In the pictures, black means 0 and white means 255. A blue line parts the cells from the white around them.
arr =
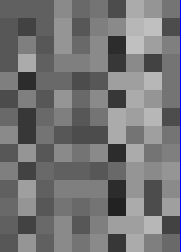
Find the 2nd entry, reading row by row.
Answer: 96
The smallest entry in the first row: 76
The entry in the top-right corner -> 116
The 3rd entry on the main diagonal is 87
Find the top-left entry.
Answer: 96
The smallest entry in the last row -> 55
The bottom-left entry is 87
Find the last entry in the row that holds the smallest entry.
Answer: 159
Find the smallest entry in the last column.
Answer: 66
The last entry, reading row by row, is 105
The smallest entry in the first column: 76
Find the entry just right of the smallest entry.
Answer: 171
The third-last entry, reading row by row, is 171
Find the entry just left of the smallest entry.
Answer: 116
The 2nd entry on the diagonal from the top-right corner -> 192

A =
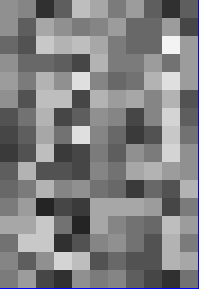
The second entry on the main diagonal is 94
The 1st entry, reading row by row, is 144
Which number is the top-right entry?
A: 94
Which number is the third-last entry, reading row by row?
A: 70
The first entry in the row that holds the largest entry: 104
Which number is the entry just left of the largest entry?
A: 104
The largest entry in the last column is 179
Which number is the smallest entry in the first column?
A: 58
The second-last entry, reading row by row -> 48
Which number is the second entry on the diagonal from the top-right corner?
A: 156
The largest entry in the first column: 167
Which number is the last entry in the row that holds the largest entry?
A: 156
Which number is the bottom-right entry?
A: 114
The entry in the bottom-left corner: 123
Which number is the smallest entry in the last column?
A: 70
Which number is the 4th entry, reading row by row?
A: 94
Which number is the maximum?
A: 243
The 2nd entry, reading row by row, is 133
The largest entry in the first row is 190
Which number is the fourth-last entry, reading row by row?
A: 94

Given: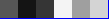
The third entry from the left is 53
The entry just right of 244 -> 159
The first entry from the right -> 212

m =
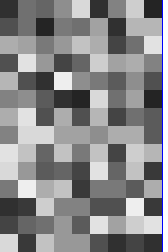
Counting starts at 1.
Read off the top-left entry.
48
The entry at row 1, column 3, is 101
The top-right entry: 36
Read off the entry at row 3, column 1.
173
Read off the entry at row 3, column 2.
162
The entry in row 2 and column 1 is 80
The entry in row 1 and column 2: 112
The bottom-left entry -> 217

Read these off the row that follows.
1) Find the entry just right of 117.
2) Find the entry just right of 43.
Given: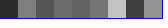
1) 195
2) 126
